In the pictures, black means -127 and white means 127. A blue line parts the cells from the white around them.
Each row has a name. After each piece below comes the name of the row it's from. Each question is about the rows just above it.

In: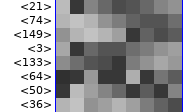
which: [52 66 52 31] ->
<149>
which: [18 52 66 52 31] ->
<149>

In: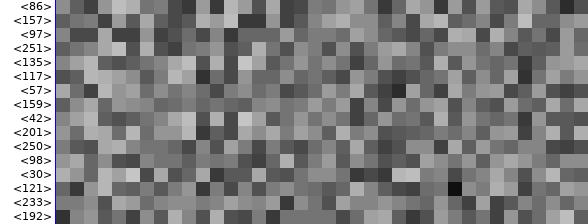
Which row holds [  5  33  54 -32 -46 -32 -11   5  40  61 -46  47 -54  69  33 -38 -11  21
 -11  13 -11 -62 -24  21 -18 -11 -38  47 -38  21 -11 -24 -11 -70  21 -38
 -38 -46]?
<42>
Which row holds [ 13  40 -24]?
<159>
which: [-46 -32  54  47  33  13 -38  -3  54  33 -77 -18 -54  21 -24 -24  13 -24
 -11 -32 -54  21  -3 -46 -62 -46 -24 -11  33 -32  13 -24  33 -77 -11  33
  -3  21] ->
<117>

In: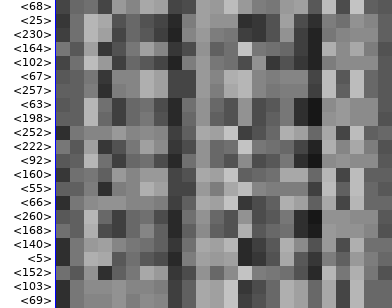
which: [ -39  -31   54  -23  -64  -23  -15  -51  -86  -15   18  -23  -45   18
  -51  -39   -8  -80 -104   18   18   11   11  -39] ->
<260>
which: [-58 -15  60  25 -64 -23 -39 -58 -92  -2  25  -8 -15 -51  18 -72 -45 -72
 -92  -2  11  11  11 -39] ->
<102>
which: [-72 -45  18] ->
<230>

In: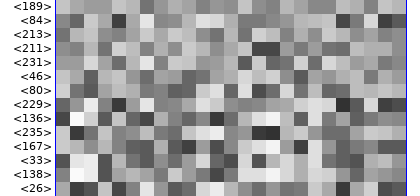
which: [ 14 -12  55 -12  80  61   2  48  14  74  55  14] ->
<213>
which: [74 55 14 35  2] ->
<213>
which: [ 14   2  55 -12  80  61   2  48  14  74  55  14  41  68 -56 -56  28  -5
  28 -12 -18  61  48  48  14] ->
<211>

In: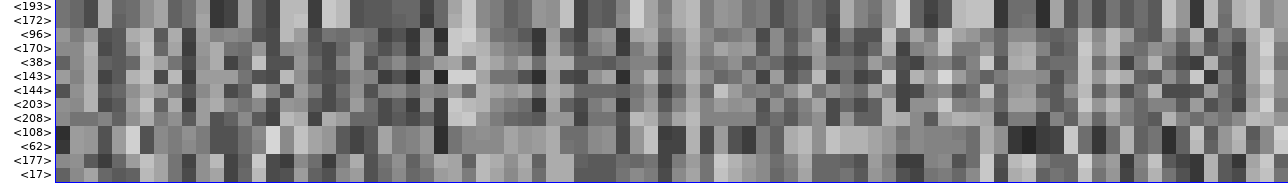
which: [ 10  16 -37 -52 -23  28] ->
<170>
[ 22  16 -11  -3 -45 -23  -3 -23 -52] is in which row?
<172>
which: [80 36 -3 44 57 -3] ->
<193>
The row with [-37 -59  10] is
<96>
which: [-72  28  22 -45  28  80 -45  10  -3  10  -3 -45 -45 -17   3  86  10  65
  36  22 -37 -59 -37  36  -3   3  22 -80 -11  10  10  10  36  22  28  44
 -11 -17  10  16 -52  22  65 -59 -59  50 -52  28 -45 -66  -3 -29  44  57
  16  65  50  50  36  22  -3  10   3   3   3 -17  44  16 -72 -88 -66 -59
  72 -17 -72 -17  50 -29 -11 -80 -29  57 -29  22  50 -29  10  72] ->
<62>
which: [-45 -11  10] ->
<38>
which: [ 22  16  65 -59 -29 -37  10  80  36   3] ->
<172>

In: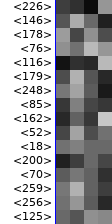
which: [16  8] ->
<125>
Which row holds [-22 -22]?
<18>
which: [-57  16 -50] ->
<178>
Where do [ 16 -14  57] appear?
<76>
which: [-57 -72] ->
<85>
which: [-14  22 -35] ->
<256>

